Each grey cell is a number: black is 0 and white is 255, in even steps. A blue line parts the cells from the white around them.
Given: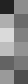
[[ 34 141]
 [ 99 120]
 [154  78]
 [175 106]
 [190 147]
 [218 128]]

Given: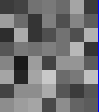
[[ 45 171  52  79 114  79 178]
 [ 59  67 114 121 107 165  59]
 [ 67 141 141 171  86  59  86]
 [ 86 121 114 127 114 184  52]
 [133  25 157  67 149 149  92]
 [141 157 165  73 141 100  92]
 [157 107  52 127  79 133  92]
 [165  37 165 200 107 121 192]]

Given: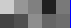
[[ 68  80 142 102 109]
 [205 150 128  32 121]]

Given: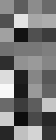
[[ 38 192 212  53]
 [ 46 146 154 134]
 [ 80 227 167 173]
 [106  60  93 198]
 [114 120 120 127]
 [146  93 140 106]
 [161  18  80  60]
 [205  12  73  38]
 [220  31 134  87]
 [248  25 154  99]]

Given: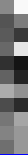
[[ 48  20]
 [ 76  42]
 [ 84 124]
 [ 90  56]
 [ 98  36]
 [104 229]
 [111 152]
 [118 166]
 [131 152]
 [137 249]
 [172 145]]

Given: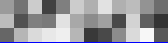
[[102 182 218 232 239 182  57  73 140 218 247  88]
 [155 115 204  65 127 204 176 226 176 188 147 109]
 [188  81 127 121 226 168 140 161  73 211  95  51]]

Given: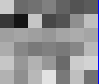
[[ 55  20 198  71  83 143 191]
 [159 165 159 151 165 172 165]
 [172 135 121 128 121 135 184]
 [178 143 184 226 121 191 113]
 [198 151 178 151 106 204 211]
 [204 106 113 128  98  83  91]]

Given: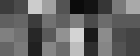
[[ 60  75 204 161  83  11  19  54 122 169]
 [ 96 102  60 114  96 128  75 108  90  90]
 [102 122  32 134 108 190  46 134  83  67]
 [128 114  39  90 146 212  25 140  75  67]]
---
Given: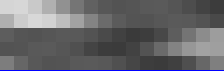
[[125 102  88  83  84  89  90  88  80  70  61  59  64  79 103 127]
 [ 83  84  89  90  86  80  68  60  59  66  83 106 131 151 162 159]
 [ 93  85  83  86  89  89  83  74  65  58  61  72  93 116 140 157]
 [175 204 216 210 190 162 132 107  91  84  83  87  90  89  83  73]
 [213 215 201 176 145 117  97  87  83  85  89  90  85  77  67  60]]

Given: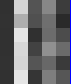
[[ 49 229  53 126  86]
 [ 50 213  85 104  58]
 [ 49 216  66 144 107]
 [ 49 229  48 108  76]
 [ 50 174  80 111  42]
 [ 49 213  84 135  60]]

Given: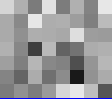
[[123 145 124 154 214 232 190  85]
 [132 100 172 112 140  25 146 171]
 [159 127 182 136 130  79 149 183]
 [177 135  62 185  99 115 172 176]
 [170 144 174 172 168 222 157 155]
 [170 137 231 173 175 157 127 187]
 [213 175 123 225 124 176 131 231]]

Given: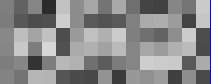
[[131 116 181 180  86  75  72 147  59 152 144 156  64 142  74]
 [125 134  51 125 184 177 112  92 124 133 206 203 202  89 171]
 [134 200 125 215  81 170 176 162 186 134 166 155 176 187  75]
 [136 190 164 193  77 154 192 176 203 127 112  99 142 204  77]
 [124  88  76  79 207 141  89  82  89 129 170 173 156  67 198]
 [126  98 133  43 194 141 166 116 169 111  68  65 134 117 202]]

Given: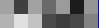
[[179 224 195  75  60  71 131]
 [163  64 162 106 155  28 149]]

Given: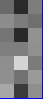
[[167  59 143]
 [143 114 154]
 [142 212 123]
 [126 126 144]
 [117  41 146]
 [141 124 111]
 [106  42 125]]

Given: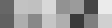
[[ 97 174 136 197 175  58 127 208]
 [103 194 192 216 146 155  69 235]]

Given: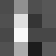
[[ 81 172  28  91]
 [ 72 248  71  71]
 [ 80 223  53  86]
 [ 76 144  79  87]]
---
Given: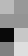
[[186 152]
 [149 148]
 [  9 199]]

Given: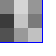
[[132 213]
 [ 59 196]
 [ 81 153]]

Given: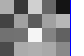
[[175  56]
 [ 67 161]
 [113 114]]

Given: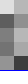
[[223 183]
 [ 94 144]
 [126 183]]

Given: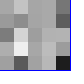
[[167 195]
 [154 141]
 [124 212]]

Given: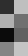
[[ 46 191]
 [176 112]
 [ 11  97]]

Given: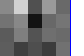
[[137 209]
 [115 136]
 [ 91 127]]
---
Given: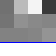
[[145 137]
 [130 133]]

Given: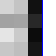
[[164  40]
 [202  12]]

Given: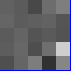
[[ 92  95]
 [100  84]]

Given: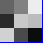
[[201 188]
 [ 74  12]]

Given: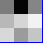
[[213 242]
 [155 197]]

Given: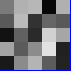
[[186  50]
 [ 97  42]]

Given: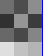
[[149  59]
 [ 72 133]]
